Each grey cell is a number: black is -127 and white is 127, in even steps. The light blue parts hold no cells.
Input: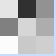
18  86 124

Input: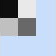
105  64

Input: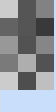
2 -42  24

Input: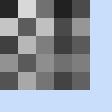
-52 -53  -1 -37 -44

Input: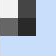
-58 -25

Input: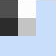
124 -83

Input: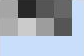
-25  29
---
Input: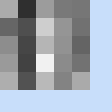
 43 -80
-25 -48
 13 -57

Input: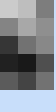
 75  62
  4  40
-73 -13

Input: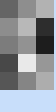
-26  14
 13  56
 -3  18

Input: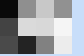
-118   15
 -60   90
 -53  -92

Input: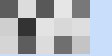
-34  92
 79 -76
 85 -34

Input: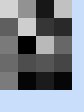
  83   18
 -32   78
  -5 -127

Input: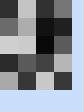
-79  67
-20  45
 79  75

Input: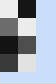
 109 -106
 -19  108
-108  -49
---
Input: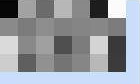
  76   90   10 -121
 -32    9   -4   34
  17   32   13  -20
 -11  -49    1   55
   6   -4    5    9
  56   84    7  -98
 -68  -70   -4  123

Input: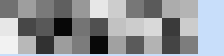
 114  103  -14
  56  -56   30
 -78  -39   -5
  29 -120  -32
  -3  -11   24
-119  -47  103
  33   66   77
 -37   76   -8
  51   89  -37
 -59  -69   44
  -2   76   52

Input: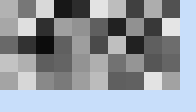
  36   67  -22   39   50
  87   48  -77   95   -8
   9  -33 -115  -80   89
  -5  -27  -31   32 -104
  30   19   30   18  -83
  60   47  -53  -32   99
 -32  -13   63  -94   61
 -30   21  -94   17  -63
  99  -41  -32  -71   45
  34  -26  -18  101  -46

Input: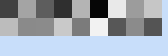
  60  -62
  10   36
  11  -34
  73  -80
  -4   52
 114 -121
 -40  105
  11   28
 -43   70

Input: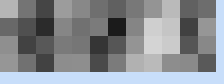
  22   15  -23   53
 -14  -61  -47  -11
 -61  -39  -84  -58
  13   -5    6   28
  14   -9  -14    8
 -53  -74   -4  -16
  -4  -41 -100  -31
  49   20    5   -7
  58   84   79   20
  13   75   69   58
  10  -42  -62  -30
 -38    8   22  -18

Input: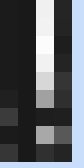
 -73 -100  -68  -95 -100 -100 -100 -100 -100
-102 -102 -102 -102 -102 -102 -102 -102 -102
 -79   40  -97   33   87  113  124  114  112
 -91  -39  -96  -80  -74  -91  -97  -91  -90

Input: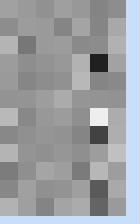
 50   7  -3  52   8  57  19  26  28  52  13  33
 31  32  15  20  16   8  20   6  14  -8  28  26
  4  16  37  16  21  24  29  13  19  26  26  17
 36  19  30  22  18  28  43  17  24  28   5  31
 43  31  -4  15   5  15  21  56  50  10  36  24
-27 -37  55  29 -61 110  19   5 -95  12   5   4
 26  41  29  64  46  44  18   9  34  49  40  13

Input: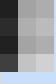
-64 -94 -83 -95
 67  36  47  35
 81  46  59  45
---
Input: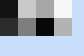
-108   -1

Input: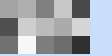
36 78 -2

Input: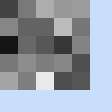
-60 -28 -40   7 -42

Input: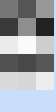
-8 14 78

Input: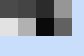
-53  49

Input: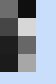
-18  87

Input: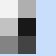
114 -103
